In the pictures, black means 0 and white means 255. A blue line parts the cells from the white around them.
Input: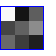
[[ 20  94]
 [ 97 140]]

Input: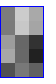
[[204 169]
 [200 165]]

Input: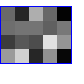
[[ 38 174]
 [116 116]]

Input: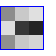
[[201 224]
 [ 55  36]]

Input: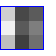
[[ 72  91]
 [ 90 126]]

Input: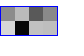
[[187  89]
 [  6 193]]

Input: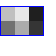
[[231  31]
 [171  53]]

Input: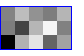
[[189 146]
 [ 68 182]]

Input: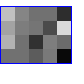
[[133 113]
 [125 117]]
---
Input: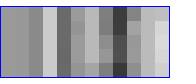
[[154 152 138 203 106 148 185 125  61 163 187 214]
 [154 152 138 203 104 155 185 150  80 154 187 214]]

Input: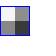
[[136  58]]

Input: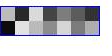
[[ 12 226 186 140 213 123 174]]

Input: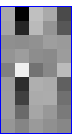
[[166  37 186 148  87]
 [148 157 141 138 156]
 [156  45 175 171  96]
 [157 106 166 152 122]]

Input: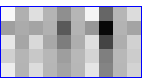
[[159 171 164 177  89 179 151   8 179 164]
 [208 181 200 183 158 184 212 127 184 204]]

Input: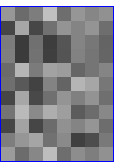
[[ 70 167  71 113 148 132 148 110]
 [127  59 114  63  84 130 117 101]
 [111  89  66 131 100 181 166 119]
 [116 186 138 174 158  92 108 136]
 [126 150 165 113 138  64  77 121]]

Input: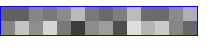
[[133 196 143 214 121  59 140 157  78 221 181 203 134 103]]

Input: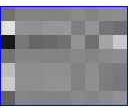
[[224 146 145 150 151 127 147 117 110]
 [116 133 132 132 132 137 132 138 141]
 [202 142 142 145 146 129 143 124 119]]
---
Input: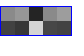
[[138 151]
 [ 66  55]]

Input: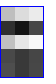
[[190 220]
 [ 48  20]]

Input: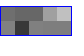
[[111 103]
 [129  56]]

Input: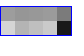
[[157 150]
 [213 180]]

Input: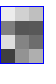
[[236 209]
 [127  86]]

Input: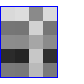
[[217 221]
 [118 117]]

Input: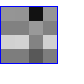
[[149 148]
 [129 129]]

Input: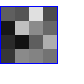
[[ 95  84]
 [ 23 191]]

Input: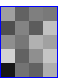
[[159  98]
 [ 79 131]]
